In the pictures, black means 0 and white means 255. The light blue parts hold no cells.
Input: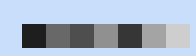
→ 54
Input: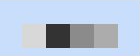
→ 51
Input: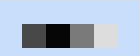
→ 6
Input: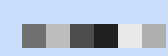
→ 32
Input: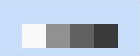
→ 145
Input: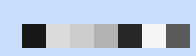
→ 39
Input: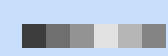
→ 226
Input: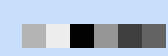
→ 150
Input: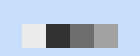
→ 50
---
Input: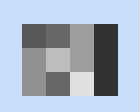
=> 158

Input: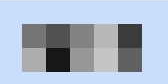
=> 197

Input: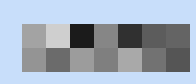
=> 114

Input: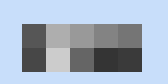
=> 52

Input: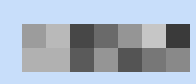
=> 119

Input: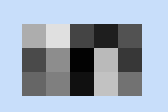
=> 186

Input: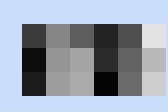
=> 99
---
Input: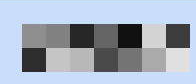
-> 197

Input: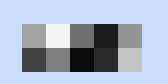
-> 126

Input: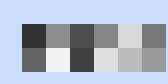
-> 242

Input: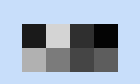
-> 123

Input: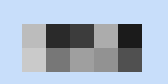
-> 119

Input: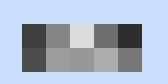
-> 157

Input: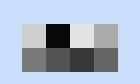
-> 83

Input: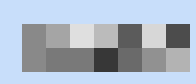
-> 121
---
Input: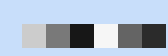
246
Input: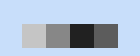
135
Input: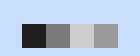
122
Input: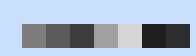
214
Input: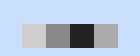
137
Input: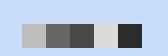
73
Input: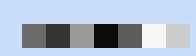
93
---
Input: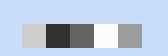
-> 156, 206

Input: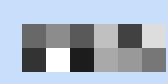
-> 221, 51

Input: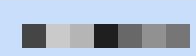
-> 118, 69

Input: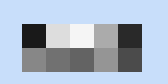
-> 41, 135

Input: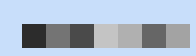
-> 163, 44

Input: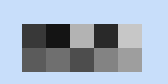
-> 199, 91

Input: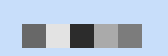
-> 124, 104
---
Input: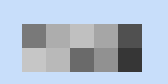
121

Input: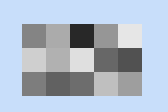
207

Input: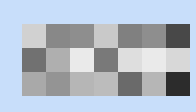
113

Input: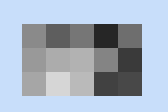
153

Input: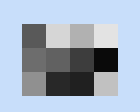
109

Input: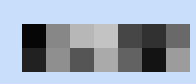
6

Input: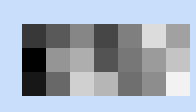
1

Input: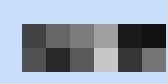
67
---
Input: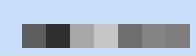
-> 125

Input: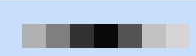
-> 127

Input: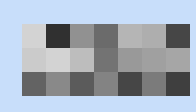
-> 137

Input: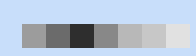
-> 156

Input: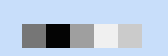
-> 159

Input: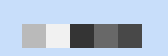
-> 104
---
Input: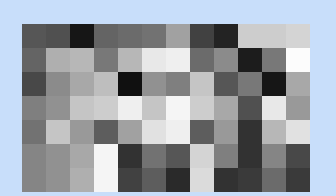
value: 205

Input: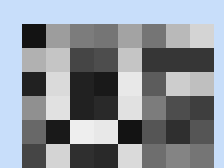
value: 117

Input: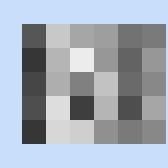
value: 158

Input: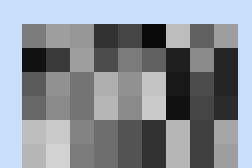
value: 189

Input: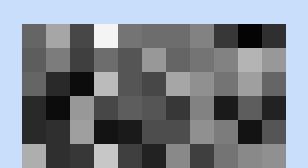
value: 55

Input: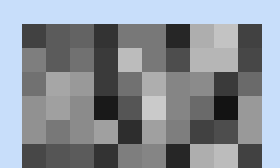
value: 174

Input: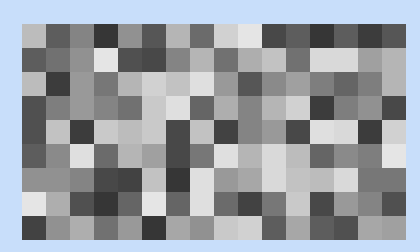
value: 93

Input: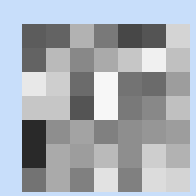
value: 71
